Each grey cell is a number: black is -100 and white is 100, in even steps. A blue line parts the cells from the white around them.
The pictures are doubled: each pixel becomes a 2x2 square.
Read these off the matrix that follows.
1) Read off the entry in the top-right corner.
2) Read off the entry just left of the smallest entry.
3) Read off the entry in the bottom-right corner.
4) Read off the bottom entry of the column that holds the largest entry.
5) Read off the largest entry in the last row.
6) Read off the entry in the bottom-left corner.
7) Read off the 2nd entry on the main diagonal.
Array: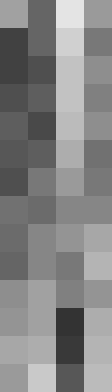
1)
21
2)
26
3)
47
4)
-32
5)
58
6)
21
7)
-21

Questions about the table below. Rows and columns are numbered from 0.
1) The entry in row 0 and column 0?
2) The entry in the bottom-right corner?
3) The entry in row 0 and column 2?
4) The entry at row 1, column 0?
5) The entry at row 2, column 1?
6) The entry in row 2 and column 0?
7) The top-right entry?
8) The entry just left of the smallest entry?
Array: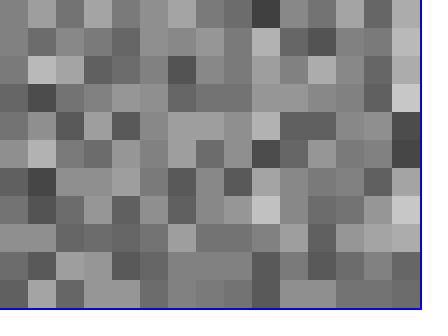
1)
1
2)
-15
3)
-10
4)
1
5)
45
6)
-4
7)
35
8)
-15

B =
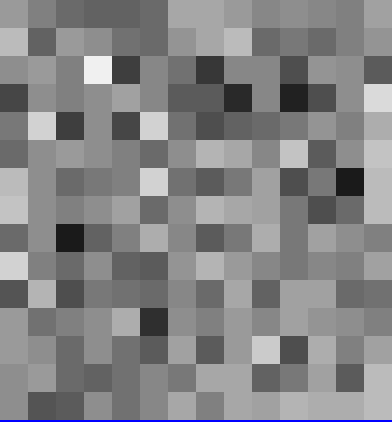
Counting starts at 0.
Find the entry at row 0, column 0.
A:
21
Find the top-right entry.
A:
26
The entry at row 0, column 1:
0
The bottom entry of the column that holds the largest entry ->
11
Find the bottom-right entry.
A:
47
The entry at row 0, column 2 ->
-17
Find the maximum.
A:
88
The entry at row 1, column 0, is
47
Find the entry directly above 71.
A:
-29
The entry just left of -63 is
36
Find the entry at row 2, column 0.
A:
11
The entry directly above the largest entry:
11
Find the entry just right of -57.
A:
6
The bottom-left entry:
11
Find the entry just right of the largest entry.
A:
-51
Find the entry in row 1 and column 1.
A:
-23

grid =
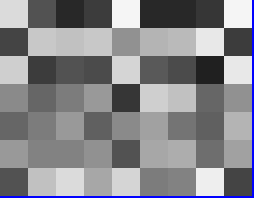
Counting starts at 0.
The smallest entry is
-75
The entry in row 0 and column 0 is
72
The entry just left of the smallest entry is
-41
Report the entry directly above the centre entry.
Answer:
67
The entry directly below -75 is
-20
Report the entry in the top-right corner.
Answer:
92
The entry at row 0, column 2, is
-69
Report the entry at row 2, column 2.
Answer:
-36
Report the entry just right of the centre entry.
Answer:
62
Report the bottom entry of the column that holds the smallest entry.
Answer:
87
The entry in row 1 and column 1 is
57
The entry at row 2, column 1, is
-53
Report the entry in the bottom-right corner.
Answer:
-47
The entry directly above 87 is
-14
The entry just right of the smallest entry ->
82
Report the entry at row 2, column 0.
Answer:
62
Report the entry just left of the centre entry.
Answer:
20
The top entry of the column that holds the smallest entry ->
-58
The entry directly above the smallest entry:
82

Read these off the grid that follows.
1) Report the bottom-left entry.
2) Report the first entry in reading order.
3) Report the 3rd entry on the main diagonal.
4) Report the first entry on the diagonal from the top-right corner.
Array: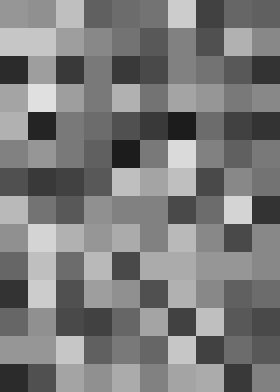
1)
-66
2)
18
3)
-55
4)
-25

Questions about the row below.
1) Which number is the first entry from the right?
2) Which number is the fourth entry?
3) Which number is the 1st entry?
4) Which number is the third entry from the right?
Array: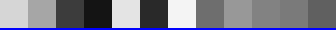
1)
-25
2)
-84
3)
68
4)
2

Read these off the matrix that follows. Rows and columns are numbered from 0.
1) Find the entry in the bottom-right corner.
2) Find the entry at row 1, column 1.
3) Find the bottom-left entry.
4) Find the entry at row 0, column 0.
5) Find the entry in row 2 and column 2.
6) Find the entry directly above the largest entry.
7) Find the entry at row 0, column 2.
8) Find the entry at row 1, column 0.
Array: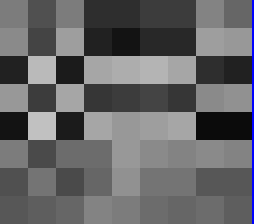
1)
-26
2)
-47
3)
-32
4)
-3
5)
-79
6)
-53
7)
-3
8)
8
